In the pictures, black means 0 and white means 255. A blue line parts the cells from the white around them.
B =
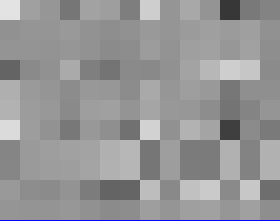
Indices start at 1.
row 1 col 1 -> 227
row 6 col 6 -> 160
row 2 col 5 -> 146
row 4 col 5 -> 127
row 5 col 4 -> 140
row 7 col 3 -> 146
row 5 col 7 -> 140
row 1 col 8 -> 206
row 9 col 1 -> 134
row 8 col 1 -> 133
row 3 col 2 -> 148
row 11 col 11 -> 161
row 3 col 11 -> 161
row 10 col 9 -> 137
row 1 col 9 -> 149
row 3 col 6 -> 139
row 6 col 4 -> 138
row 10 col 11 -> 202
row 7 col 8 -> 210
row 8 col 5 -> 163
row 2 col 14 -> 145
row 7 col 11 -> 164
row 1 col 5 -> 162
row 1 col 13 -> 121
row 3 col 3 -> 147
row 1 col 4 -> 118
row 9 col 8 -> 118
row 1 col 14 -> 131
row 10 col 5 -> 124
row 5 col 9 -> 150
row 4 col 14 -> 139
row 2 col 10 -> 155
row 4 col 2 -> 138
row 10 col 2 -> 141
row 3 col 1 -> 148
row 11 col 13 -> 160

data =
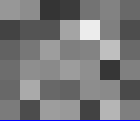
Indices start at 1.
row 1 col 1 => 151
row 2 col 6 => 128
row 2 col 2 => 84
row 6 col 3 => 157
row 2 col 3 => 83
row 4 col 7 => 128
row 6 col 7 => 127
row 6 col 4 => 153
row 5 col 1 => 104
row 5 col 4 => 99
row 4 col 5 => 143
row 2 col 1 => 67

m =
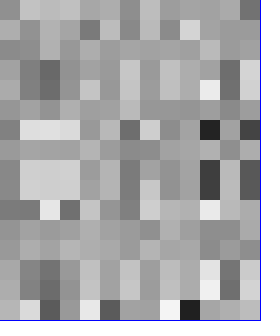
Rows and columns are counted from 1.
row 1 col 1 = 144
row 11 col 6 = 149
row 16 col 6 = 91
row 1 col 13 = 114
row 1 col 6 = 173
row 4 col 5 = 162
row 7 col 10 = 163
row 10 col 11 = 63
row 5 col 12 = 112
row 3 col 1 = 139
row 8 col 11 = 177
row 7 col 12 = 162
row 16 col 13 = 188
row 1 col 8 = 189
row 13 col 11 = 140
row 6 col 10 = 149
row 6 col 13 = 157
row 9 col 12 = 186
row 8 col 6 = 156
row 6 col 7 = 186
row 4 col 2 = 127
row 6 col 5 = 159
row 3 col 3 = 177
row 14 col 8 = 158
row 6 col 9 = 151
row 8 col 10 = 166
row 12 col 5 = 175
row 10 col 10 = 162
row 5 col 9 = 191
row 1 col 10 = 164
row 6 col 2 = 162
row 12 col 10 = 159
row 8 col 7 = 139
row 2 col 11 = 163
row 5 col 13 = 209
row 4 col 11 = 162
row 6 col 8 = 151
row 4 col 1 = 162

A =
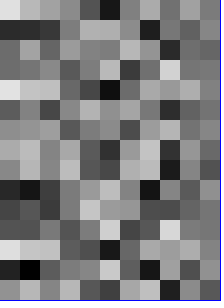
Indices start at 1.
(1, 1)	224
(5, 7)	108
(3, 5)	130
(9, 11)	82
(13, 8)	169
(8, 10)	150
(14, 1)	34
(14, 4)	124
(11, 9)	76
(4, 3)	137
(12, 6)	207
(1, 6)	23
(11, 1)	69
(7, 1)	142
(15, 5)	87
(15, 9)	31
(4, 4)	89
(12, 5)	124
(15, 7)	167
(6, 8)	120
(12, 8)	87
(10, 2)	21
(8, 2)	187
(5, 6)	15
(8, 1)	171
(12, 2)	82
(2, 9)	119
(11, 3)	59
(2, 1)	43
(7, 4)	88
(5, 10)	174
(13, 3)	193
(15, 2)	183
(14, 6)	201
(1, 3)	162

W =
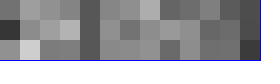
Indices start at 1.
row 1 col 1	114
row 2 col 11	103
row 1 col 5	87
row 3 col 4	126
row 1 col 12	91
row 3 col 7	139
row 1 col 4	132
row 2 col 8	141
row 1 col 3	145
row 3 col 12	112
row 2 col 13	76
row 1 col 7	143
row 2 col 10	143

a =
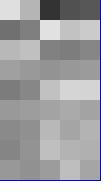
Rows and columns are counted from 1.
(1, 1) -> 223
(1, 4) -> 81
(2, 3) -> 225
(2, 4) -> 194
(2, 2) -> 127
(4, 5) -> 155
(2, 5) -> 203
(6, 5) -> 163
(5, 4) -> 213
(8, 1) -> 133
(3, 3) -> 129
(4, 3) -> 147
